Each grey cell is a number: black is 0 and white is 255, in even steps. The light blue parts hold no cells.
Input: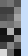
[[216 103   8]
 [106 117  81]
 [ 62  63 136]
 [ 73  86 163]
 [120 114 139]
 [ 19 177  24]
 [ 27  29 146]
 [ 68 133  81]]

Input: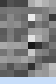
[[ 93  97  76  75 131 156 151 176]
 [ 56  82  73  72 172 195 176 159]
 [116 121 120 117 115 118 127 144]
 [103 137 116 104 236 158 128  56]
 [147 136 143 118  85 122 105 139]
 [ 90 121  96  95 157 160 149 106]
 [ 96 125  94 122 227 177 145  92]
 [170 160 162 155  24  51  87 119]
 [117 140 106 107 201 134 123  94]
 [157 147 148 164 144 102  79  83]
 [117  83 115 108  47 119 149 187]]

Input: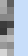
[[213 171]
 [171  95]
 [163 125]
 [134 135]
 [ 60  69]
 [ 54 147]
 [176 186]
 [152 141]]

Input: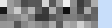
[[151 153  87 136 158 142 125 170  91 176 161 207 167 134]
 [230 155 134  75  87  86 211  88 160 241 142  61  93 172]
 [ 24 158 203 126 179  95  58 174  99  15 132  70 169  98]
 [117 132 137 160 122  54  55  89 107 124 126 110  90 103]]

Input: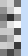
[[123  70 127]
 [197 214 110]
 [144 201 245]
 [108  49 143]
 [154 226 250]
 [201 203  83]
 [134 173 235]
 [207 199  58]]

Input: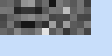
[[103  89 133 104 100 127 226  90 116  53  88 112  68]
 [ 99 106  75 146 155  78 108  21 122 103  89 116  61]
 [120 117  36  52  51  33  88 120 116 189  97 115  93]
 [ 69  97 107 128 138 115 128  70  76  73 112  71  69]
 [ 77 117  61  22  22  73  46 160  72 156  91  85 125]]
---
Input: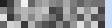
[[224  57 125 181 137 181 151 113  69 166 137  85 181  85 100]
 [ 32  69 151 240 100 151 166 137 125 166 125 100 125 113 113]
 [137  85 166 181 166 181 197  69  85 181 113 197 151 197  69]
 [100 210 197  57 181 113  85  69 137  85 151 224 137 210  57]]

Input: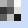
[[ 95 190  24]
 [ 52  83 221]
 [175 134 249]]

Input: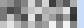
[[119  74  90 158 196 212 172 184 172 227  62]
 [158 143 105 131 212 119 212  62 131  90 172]
 [119 196 119  74 227  90 184 158 105 158  50]
 [196 227 184 143 196 143 158 242 143 242 131]]

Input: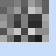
[[168 112  43 140  55  28 168]
 [156 112  55 126  43  43 156]
 [140 112  70 126  55  55 168]
 [112 112 126  96 156 126  96]
 [ 96 126 156  83 198 168  96]
 [ 83 156 198  70 213 140 140]]

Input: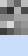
[[203 150 103 188]
 [ 62  89 118 134]
 [176 217 134 150]
 [134 134 162 162]
 [ 89  47 176  74]]

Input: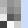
[[234  89 119]
 [191 133 147]
 [175 147 160]
 [ 63 249 206]]

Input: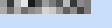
[[171 111 171 111 139 155 212 200 155  96 139  68 123]
 [155  56 186 228  26  82 155 123  82 186  56 139 123]]
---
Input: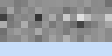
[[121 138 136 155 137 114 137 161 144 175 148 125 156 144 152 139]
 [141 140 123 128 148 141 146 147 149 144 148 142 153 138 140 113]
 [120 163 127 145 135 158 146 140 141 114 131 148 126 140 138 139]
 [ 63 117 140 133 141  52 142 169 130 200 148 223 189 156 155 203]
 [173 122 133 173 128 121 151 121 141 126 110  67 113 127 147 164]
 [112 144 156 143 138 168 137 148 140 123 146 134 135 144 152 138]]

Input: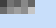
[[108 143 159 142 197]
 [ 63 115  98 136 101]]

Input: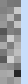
[[161 145 167]
 [134 119 117]
 [129 136 201]
 [144 184 122]
 [152 123 193]
 [ 86 129 120]
 [116 205 155]
 [170 126 180]
 [120 159 190]
 [ 90 207 161]
 [147 139 113]
 [167 172  37]]

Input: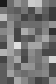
[[ 92  77 167 135 104  68  82 146]
 [ 26 109 152 126 203 196 122 106]
 [119 102  92 116  76 140  95  59]
 [190 124 114  68  90  63  86  58]
 [ 94 144  94 110 108 108 124 147]
 [136 149  69 173 143  94 134  49]
 [104 165  69  94  83 135 168 114]
 [ 71 165 223 115 166 166 108  78]
 [178 163 127  81 140 116  72  72]
 [ 68 133 167  71 130 116 143 212]
 [ 95 136  92 151 147 109 129  72]
 [ 92 160 121 109 122 126 135  75]]

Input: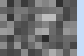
[[ 83  70  77 138  69  81 127 172 140  90 141]
 [143  54 107  59  82 145 131 147  48  92  83]
 [100  90 119 120 100 103 112 118 123  71  90]
 [146  53 128  99  75 148 191 190 100  69  93]
 [113 140  86  77  96 113 133 109  71 131 135]
 [157 150  71  80 102 163 170 107  84 151 141]
 [ 94  62 109  90 133  93  44 100  92 106 104]
 [140  82 147  77 108 144 104  90  75 103  70]]

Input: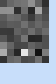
[[ 49 101 109  71  77 111  51]
 [ 75 103 113 117 144  96  47]
 [144 145  47 109  39 165  71]
 [ 91 110 105  85  60  95  78]
 [ 82  92  90 113  88 104  91]
 [ 58  57  98  87 110  87 107]
 [ 87  61  77 117  38  40  79]
 [133 101  71  72  99  86  80]
 [172  84  38 229 123  18 124]]

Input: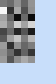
[[153  86 142 169 146]
 [122 107 145 101 147]
 [246  52 167  81 143]
 [162 102  11 106  11]
 [174 128 207 163 212]
 [ 70 107  37  85  26]
 [ 90 161 196 126 183]
 [155  48 145 103 124]
 [143 105  50  99  53]]
